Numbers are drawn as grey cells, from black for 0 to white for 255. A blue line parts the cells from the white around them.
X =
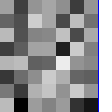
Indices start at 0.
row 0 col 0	160
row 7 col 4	155
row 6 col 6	149
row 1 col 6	113
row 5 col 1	109
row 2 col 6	170
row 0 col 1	63
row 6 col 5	202
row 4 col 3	101
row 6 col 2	177
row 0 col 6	149
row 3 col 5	203
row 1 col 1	79
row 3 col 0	62
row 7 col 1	1
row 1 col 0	100
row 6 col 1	58

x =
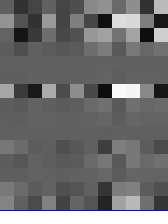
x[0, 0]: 95
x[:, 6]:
[137, 70, 151, 110, 96, 97, 72, 105, 98, 96, 96, 106, 98, 96, 84]
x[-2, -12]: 121
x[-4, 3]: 94
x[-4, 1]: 86
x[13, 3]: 98
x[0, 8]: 105
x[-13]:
[99, 21, 57, 110, 72, 82, 151, 161, 114, 163, 13, 206]
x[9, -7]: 96
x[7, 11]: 106
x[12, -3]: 101
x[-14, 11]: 24
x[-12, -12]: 93
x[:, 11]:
[187, 24, 206, 113, 96, 97, 23, 106, 99, 96, 75, 112, 99, 80, 53]
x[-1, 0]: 132
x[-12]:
[93, 79, 96, 92, 87, 90, 110, 124, 89, 120, 103, 113]
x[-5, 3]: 95
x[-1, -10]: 75
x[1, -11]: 83
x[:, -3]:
[142, 216, 163, 120, 96, 98, 245, 112, 101, 96, 119, 119, 101, 128, 185]
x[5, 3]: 97
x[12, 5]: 97
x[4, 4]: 96
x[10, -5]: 62
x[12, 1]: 94
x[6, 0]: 166
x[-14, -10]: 50
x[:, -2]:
[49, 126, 13, 103, 96, 98, 137, 103, 99, 96, 92, 105, 100, 92, 111]
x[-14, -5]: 15
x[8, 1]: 94
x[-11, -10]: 96
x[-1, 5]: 100
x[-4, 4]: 89

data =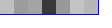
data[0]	192
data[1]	157
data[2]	164

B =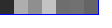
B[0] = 44
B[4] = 110
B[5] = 113

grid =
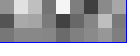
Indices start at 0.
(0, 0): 147
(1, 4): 66
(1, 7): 190
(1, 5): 104
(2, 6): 138
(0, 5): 126
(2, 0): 119
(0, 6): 63

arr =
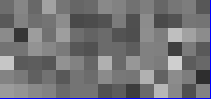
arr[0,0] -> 109
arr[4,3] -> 86
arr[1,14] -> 116
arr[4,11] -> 124
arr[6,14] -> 131
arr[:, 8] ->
[130, 123, 83, 106, 106, 120, 92]
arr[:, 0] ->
[109, 89, 139, 115, 198, 131, 155]
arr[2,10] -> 142
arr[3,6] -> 81
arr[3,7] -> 107
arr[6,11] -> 183
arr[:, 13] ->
[125, 118, 162, 123, 92, 125, 79]
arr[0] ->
[109, 134, 104, 162, 117, 102, 106, 137, 130, 113, 126, 102, 118, 125, 87]
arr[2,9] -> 78
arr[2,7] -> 107
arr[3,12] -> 63
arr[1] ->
[89, 130, 111, 116, 141, 73, 76, 82, 123, 79, 140, 74, 82, 118, 116]
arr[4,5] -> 130
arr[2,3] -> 113
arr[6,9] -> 60
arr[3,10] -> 129
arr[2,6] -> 99
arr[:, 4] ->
[117, 141, 158, 122, 146, 88, 106]
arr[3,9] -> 93
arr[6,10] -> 106
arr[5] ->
[131, 121, 96, 114, 88, 116, 108, 139, 120, 118, 177, 98, 140, 125, 46]
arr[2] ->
[139, 54, 157, 113, 158, 110, 99, 107, 83, 78, 142, 126, 191, 162, 140]
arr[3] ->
[115, 116, 147, 135, 122, 87, 81, 107, 106, 93, 129, 128, 63, 123, 89]
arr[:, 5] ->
[102, 73, 110, 87, 130, 116, 116]
